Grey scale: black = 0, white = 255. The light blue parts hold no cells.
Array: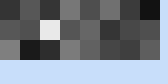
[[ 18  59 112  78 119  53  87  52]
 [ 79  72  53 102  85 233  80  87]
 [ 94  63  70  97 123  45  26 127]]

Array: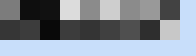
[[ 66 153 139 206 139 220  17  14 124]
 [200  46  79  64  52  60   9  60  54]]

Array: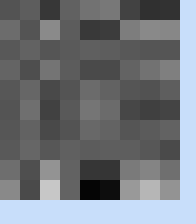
[[ 50  48  66 120 114  97  55  93  83]
 [135 137 125  60  57  92 138  84 108]
 [ 85  85  88  93  95  90  85  98  88]
 [127 114  99  74  74  92 116  78 100]
 [ 94  82  85  98 107  84  73 102  87]
 [ 68  64  71 107 117  89  65 111  84]
 [ 98  91  85  99 104  83  73  98  86]
 [ 74  87  94  94  92  96  87 102  89]
 [111 132 122  53  54  98 147  79 110]
 [147 182 153  13   5  99 199  74 137]]

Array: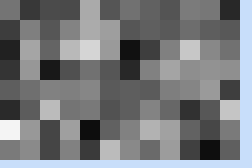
[[ 40 119 123  84  97 113  85 170  74  75  56 116]
 [ 88  94 109  89  95  86 158 171 131  86 127  61]
 [113 136 199 128  62  17 154 213 185 100 165  33]
 [143 146 142 164 129  40  86 113  80  24 151  52]
 [ 62 154 133 126  91  94  90 134 127 129 111  94]
 [197  87  49 103 131  94  82 121 116 187  92  42]
 [122  71  98 161 178 129  97  13 159  69 152 244]
 [ 95  14  64 156 106 137 187  58 129  69 138 122]]

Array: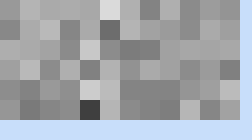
[[148 156 139 175 131 176 218 168 172 170 180 153]
 [159 170 140 155 162 180 109 170 134 185 171 136]
 [168 165 167 161 127 124 140 200 139 163 170 174]
 [128 155 140 161 170 146 178 129 175 140 185 160]
 [187 159 149 132 132 132 187 204 143 153 131 141]
 [162 134 182 126 131 139 181  63 140 134 122 150]]

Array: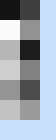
[[ 63  20]
 [146 250]
 [ 28 182]
 [129 206]
 [ 76 148]
 [155 193]]

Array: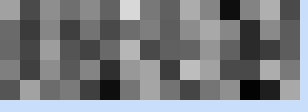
[[ 74 175 131  14 133 172  96 120 216  98 138 111 142  74 161]
 [ 92 138  41 135 168 140  93 126 109  73 115  63 134  59 106]
 [ 93  60  42  97 149  99  96  73 182 105  67  84 157  69 104]
 [121 173  73  74 162 189  60 164 152  47 132  89 141  64 127]
 [168  30   3 143 117  69 115 165 117  14  63 122 108 162  85]]
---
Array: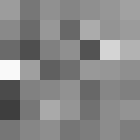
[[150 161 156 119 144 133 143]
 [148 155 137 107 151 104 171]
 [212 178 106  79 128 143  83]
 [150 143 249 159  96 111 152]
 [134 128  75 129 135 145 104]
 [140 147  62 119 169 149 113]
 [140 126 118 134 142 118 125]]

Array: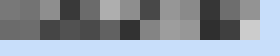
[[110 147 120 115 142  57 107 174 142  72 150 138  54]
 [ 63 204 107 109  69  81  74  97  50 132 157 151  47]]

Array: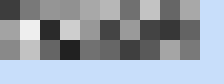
[[102 168  61 121 149 145 168 183 112 195]
 [ 55  99 163 238  42 206 152  68 154  67]
 [165 121 137 194 101  33 113 102  63  89]]

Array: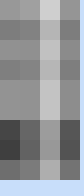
[[207 149 152 160]
 [181 125 125 130]
 [193 139 145 144]
 [182 126 127 132]
 [195 141 147 146]
 [195 141 147 146]
 [156  86  70 102]
 [152  83  63  98]
 [174 115 110 123]]

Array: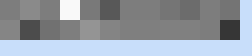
[[125 116 125 138 125 249 121  88 125 125 117 108]
 [125  54 133  76 113 126 148 132 127 127 128 128]]

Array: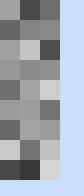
[[ 75 110 162]
 [131 136 102]
 [195  78 160]
 [139 144 151]
 [163 205 110]
 [157 114 153]
 [163 153 104]
 [115 193 201]
 [ 56 213  73]]
